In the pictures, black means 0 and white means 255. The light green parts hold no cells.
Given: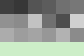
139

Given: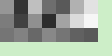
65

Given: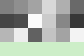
76

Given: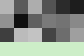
15

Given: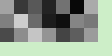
205

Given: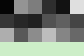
39
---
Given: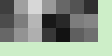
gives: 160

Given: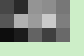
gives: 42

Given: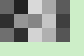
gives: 34

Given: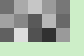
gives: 170

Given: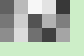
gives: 186

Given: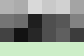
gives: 172
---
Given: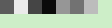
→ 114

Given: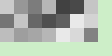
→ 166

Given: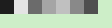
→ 137

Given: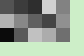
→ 111

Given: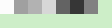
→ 160

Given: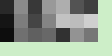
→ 112

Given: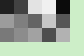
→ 127
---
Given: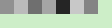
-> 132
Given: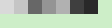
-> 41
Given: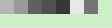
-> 116
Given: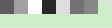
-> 134
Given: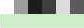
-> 91
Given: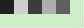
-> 96
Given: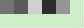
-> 150
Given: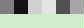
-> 166
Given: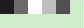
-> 80
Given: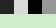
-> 151
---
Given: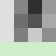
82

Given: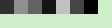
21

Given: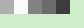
108

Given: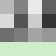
84

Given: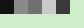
58

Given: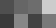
66
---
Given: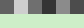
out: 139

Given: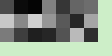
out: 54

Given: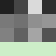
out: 121

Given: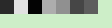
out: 144

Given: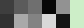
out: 146

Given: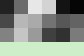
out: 19

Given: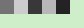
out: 35

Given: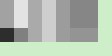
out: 156

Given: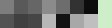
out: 109

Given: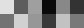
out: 136
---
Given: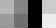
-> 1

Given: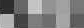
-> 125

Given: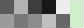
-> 141

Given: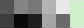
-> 31

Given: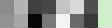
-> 8

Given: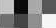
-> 142

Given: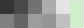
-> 157
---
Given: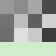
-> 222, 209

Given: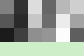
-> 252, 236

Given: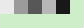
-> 234, 183

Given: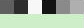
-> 247, 175

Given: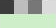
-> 219, 188

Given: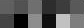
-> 193, 141

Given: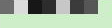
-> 219, 199
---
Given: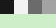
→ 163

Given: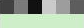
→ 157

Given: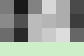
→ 215

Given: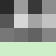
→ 194

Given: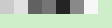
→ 225

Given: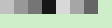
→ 193
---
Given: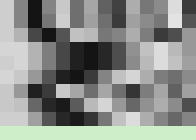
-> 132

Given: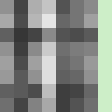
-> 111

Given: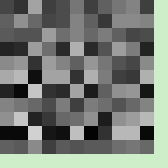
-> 104

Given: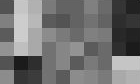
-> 177

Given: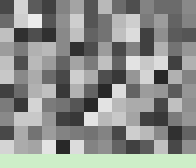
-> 143

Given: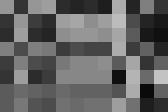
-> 44

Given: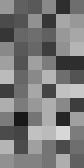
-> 96

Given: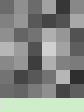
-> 94

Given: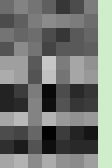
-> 159
